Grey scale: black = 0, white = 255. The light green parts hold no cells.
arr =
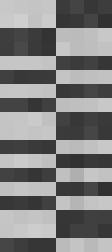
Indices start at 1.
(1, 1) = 200
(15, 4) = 64
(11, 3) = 58
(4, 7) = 190
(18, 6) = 196
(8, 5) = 189
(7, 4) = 194
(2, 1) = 202
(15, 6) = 181
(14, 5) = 56
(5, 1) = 198
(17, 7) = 64
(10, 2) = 198
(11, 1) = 61
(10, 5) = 59
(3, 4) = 51
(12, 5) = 54
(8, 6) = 191
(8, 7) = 193
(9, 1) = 196
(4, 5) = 200
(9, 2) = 197
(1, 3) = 196
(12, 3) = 197
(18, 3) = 54
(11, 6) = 186
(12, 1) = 196
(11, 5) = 190
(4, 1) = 61
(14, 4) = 194
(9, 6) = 55
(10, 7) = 70
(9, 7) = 63

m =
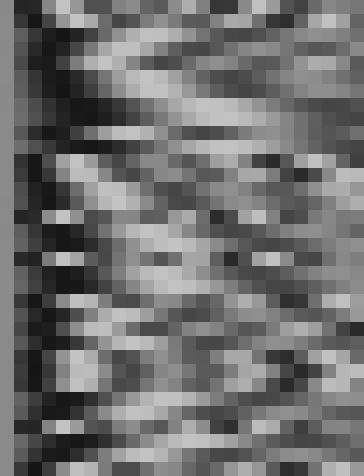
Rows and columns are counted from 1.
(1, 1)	137
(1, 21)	83
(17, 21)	128
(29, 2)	98
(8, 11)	114
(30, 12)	168
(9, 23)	94
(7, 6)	35
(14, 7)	161
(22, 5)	138
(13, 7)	186
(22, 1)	138
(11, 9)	44
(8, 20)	124
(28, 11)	117
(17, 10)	182
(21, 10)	134
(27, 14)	118
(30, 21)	144
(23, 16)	96
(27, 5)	129
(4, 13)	94
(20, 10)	161
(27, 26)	188
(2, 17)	169
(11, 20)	157
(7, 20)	93
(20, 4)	33
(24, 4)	31
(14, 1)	138
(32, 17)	161
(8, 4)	50
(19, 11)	116
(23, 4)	23
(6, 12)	185
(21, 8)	66
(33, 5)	25
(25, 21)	141
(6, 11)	195

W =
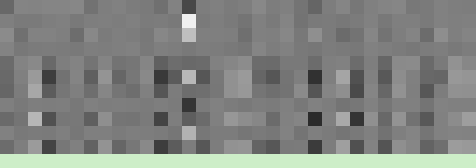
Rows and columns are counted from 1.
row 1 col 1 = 104
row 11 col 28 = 84
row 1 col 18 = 126
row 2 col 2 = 122
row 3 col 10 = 125
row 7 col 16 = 119
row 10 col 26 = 121
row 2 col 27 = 129
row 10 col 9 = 123
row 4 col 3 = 123
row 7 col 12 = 86
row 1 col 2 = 132
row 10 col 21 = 130
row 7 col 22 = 139
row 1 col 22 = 116
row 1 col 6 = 135
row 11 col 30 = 134
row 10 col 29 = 127
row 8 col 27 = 129
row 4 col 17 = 121
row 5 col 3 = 137
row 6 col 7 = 95
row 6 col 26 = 81
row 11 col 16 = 125
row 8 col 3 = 126
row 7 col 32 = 125
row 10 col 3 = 123
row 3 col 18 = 111
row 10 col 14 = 178
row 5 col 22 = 121
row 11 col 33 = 156
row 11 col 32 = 111
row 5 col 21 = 121
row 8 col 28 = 118
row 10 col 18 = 118
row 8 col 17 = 124
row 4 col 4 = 124

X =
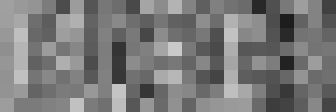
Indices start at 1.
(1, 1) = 160
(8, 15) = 143
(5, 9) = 56
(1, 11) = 165
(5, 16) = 88
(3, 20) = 83
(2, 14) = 93
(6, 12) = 170
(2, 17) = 178
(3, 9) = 96
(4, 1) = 143
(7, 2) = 154
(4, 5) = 118
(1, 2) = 153
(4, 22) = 139
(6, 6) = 130
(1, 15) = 95
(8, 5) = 133
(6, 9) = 55
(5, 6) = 153
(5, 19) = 146
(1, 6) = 156
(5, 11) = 124
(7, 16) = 125
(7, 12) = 103
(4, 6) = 135
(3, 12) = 140
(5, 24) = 110
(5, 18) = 103
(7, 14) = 135
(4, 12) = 165
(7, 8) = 128
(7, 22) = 101
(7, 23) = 119
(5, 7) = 76
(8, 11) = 150
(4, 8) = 125
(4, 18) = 87

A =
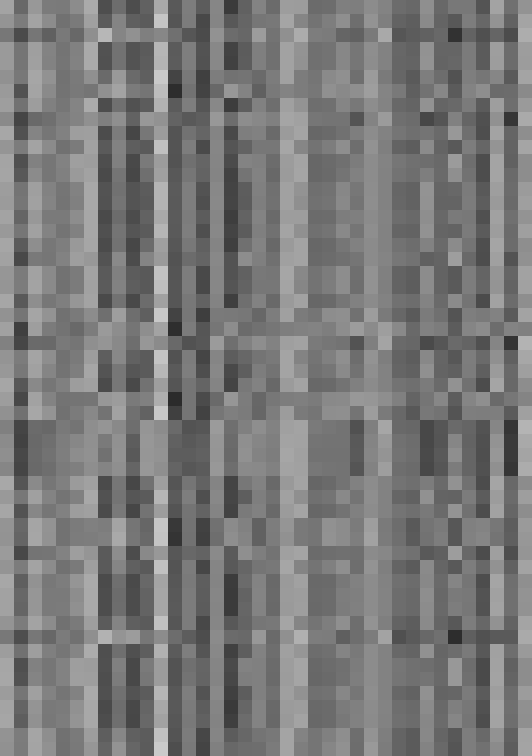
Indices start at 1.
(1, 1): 163
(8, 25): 133
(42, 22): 161
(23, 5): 113
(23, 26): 113
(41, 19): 117
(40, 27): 139
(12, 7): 157
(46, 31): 104
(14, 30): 98
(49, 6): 159
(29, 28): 142
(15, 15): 79
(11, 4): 139
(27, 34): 124
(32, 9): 145
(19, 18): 141
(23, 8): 111
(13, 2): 88
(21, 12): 190
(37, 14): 116
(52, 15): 97
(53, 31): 136
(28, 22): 163
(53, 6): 122
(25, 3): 106
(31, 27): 127
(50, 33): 102
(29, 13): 43
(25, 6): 117
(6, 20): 124
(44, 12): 166
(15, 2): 118
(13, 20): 104
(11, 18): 99
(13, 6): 154
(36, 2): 119
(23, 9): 158
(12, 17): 75
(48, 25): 112

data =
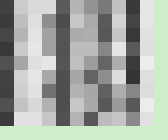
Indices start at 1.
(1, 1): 65
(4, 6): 188
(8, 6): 199
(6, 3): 229
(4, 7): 188
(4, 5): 84
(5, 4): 230
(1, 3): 217
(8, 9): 155
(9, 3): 225
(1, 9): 193
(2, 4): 142
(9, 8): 187
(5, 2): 165
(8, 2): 194
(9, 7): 88
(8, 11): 236
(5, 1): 81
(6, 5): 79
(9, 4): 198
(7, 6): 178
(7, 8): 97
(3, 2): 181
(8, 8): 88
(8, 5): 79
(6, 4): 168
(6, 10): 52
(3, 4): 162
